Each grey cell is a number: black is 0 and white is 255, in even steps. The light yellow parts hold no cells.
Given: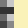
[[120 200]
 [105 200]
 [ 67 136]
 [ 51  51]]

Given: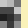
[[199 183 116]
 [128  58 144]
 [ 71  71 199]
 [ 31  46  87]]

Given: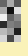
[[241 101 140]
 [213  72 201]
 [186 156  31]
 [170  17 226]
 [101 170  87]
 [ 43 127 115]]

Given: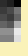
[[144 144 233]
 [128 128 221]
 [100  86 175]
 [ 74  59 100]
 [ 59  74 116]
 [ 44  32   3]]

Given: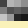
[[196 154  37  24]
 [126  82  95  82]
 [ 66 181 168 142]]

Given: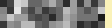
[[145 199 158 158  86  70  86  43 102 171 145 116 116 116  27]
 [132  57 228 116  70 116  57  86 102 186 158 116  86 116 199]
 [ 57 145 132 186 186 102  86 145 158 186 132  43  70  43  86]
 [ 43  70 214 199 102 102 132 171 116  43 158  57 145  57 132]]

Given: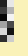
[[217  19]
 [163  74]
 [ 61 178]
 [ 46 204]
 [ 32 231]
 [  6 243]]

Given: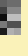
[[121  80  80]
 [ 96 108 108]
 [ 66 135 135]
 [ 27 176 163]
 [ 13 190 190]]
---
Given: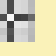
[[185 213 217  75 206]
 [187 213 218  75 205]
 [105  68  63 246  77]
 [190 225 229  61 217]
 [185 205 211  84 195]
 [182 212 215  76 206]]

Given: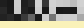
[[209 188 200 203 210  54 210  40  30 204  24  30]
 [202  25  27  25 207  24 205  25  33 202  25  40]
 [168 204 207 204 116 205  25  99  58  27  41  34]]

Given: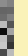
[[129 141]
 [103 101]
 [128 108]
 [ 84 187]
 [163  12]
 [ 73 192]
 [ 52 199]
 [186  73]]

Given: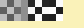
[[251  35  39 250  40 144 178  95 187]
 [ 31 254 250  32 248 142 105 192  96]
 [254  32  35 253  37 143 181  93 190]]

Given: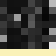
[[186  24  38  67  18  18  17  30]
 [ 92   9  83  43  44  16  16  62]
 [ 24   6  28  81  15 158  47  31]
 [ 31  31  36  90  16  46  34  58]
 [156   9  41  43  60  16  15  48]
 [ 59  53  32  42  16  21  19 155]
 [227  13  38  65  26  17  15  26]]

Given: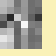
[[118 110 153 116 177 188]
 [104 111 150 129 154 180]
 [ 54  97 153 206  40 116]
 [120 126 247 103 144  74]
 [135 111 170  98 194 181]
 [112 108 151 105 209 229]
 [122 114 151 104 190 202]]
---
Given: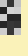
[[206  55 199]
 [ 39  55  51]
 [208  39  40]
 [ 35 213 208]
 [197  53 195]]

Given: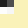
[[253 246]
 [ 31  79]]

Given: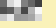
[[201 233 152 155 166 217]
 [ 80  94 170  72 179 248]
 [110 215 241 128 101  64]]

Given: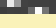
[[ 60  64  63  64 106 252 115  64]
 [ 81 234 153  66  64  64  64  63]]

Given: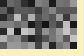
[[ 94 152 151 137 159  67 157  37 118 139  29]
 [177 132 142  79  33  51  83 119 145  88 195]
 [ 42 194  28 196 177  68 145 115 155 196 139]
 [125 129 109 123  26  63  19  93  63 190  24]
 [ 41  86 189  80 175  83 106  86 156  58 146]
 [ 95  44  90  92  86  60 104 132  89  89  88]
 [ 35 105  92  48  27 129 117  28 115 111 151]]

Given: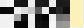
[[240 242   6   6 237  19  12 245 149 154]
 [241 241 167  17 240  14   4 241 113 120]
 [  9  12 239 220 200  90 236  18  38  16]
 [239 245  24  19 238  30  26 237  25  28]]
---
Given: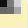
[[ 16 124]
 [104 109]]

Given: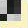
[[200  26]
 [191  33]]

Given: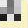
[[233 113]
 [157 123]]

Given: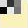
[[217  51]
 [  4 233]]

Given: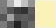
[[126 175]
 [121  85]]

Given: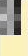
[[108 168]
 [135 164]]

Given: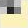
[[141 120]
 [202  36]]
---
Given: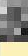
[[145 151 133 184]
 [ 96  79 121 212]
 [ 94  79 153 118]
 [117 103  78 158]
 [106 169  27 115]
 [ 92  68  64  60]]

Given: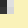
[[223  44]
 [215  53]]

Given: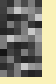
[[ 49 124  74 123  55  67]
 [125 199 154 140 111  63]
 [ 36  44  63 125 199  55]
 [124  74 123  55  36  49]
 [ 44  63 125 199 154  36]
 [199 154 140 111 166 125]
 [ 55  36  44  63 125 123]
 [ 67  49 124  74 123  20]
 [123  55  36  44  63  74]
 [ 63 125 199 154 140  44]
 [ 74 123  55  36  44 124]]

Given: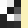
[[231  26 251]
 [ 25  80 255]
 [253 185  38]
 [ 41  47  36]]

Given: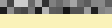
[[ 69 205 204 105 169  49 128 107 132 164 107  91 134 136  95 155]
 [140  81  70 118  28 178  92  89  21  82  82 155  32 130 141  29]]

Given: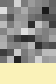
[[117 211 124 155 136 125  99 114]
 [129 141 171 132 128  26 104 222]
 [ 84 150 150 113 101  78  78 131]
 [124 165 154  44 194 148  63 187]
 [171 160 223 193 145 127 142 132]
 [113  69  44  52 115 127 163 169]
 [133 129 146 185  48  89  77 176]
 [ 86 201 122 152 133 186 188  61]
 [185  33 117 144 208 154 163 113]]
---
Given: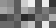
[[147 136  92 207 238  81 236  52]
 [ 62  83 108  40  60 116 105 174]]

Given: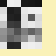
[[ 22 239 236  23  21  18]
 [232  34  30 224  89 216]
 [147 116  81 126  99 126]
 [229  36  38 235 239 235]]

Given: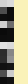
[[211 219]
 [ 15  13]
 [ 10  14]
 [224 218]
 [ 46 145]
 [ 78 204]]

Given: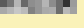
[[ 90 118 181 105 142 150 181 140 108  50 155]]

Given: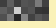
[[ 62  94  60  84  79 123  65]
 [ 80 120  36 133  66  88  76]]

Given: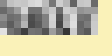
[[140 193 201 198 213 219 187 119 206 183  99 198 202 106]
 [141 109 115 162  79  98 128 210  82 170 217 116 111 196]
 [225 115  98  63 115 111  83 157 112  54 204 105  89 203]]
